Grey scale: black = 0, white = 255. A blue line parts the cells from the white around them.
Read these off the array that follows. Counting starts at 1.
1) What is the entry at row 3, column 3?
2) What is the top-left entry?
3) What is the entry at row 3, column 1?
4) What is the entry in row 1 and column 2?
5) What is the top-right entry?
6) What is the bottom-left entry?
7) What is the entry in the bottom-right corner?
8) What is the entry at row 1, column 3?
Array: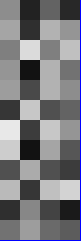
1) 127
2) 141
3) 127
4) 34
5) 40
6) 114
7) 92
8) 99

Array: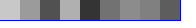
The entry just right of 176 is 52
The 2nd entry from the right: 128
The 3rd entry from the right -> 140

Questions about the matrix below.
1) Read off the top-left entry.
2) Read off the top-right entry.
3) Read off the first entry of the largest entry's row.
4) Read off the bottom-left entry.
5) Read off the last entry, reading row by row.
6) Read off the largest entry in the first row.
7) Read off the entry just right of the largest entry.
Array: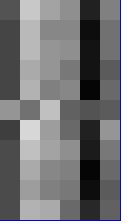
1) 83
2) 128
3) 62
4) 75
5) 97
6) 200
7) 157

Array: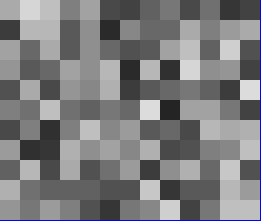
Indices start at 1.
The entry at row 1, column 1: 170
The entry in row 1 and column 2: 214
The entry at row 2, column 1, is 60
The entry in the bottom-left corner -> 149
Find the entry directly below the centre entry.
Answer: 155
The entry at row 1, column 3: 191
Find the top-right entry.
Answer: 66
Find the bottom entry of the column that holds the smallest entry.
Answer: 207
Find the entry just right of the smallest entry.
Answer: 162
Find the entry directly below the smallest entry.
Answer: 104
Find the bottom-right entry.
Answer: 191
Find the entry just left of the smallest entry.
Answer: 220
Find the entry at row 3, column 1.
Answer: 162
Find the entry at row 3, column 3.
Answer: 170
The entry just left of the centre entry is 119
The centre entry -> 104

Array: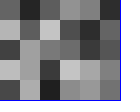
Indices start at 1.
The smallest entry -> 31
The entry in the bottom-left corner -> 72
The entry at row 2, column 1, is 181
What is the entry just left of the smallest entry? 173
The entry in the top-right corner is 45
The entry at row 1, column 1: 100
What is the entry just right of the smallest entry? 140

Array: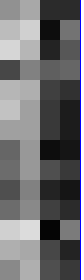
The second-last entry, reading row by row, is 79
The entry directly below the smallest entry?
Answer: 71
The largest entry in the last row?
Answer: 175
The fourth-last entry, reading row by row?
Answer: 137
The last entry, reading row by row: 57
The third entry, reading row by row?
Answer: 43
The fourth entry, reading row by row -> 43
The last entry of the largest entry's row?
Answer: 123
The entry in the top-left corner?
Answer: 145
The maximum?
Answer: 220
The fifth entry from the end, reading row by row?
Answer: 35
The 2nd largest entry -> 214

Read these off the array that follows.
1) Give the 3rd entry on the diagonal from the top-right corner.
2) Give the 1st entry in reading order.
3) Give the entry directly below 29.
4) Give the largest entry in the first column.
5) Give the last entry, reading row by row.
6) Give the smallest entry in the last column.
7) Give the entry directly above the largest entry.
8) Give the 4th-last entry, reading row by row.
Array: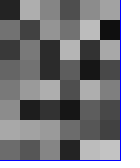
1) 181
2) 35
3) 162
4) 168
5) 195
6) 15
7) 65
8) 133

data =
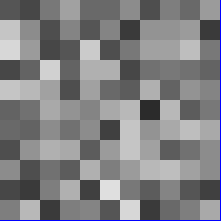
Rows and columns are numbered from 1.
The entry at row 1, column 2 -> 71
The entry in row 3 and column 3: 71
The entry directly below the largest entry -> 85
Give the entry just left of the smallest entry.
184
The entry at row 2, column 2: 140
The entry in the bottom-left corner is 126
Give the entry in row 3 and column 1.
215
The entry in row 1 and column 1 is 85
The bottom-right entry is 169
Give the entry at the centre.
169
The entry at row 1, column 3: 120
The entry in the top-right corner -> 155
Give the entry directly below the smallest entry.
147
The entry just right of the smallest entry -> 184
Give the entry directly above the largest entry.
126
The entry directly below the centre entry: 64
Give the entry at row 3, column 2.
155
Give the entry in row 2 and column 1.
197
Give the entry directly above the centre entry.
105
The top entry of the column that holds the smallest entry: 78

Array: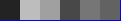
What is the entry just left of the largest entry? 35
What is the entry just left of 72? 160

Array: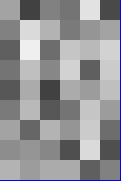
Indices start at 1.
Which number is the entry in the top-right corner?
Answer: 73
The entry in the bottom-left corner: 179
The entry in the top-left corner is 163
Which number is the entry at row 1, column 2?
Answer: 65
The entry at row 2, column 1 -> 129
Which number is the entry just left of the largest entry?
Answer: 95
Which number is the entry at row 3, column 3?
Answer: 109
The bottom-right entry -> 129
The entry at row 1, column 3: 129
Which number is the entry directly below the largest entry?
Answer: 191

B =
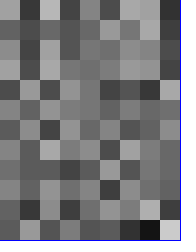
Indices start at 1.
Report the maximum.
203
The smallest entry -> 20
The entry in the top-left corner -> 161
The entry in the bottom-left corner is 91
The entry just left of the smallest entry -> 50
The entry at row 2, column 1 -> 98
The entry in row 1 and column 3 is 183
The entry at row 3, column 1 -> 140
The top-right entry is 50
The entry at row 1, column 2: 56
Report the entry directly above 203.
62

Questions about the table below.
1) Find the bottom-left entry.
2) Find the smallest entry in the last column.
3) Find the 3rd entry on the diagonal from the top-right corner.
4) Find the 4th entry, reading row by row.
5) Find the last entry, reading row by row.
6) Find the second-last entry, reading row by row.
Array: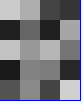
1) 83
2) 40
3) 152
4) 53
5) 208
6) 68

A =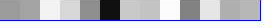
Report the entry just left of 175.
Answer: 230
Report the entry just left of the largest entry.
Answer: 195
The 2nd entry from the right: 175
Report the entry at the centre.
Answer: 201
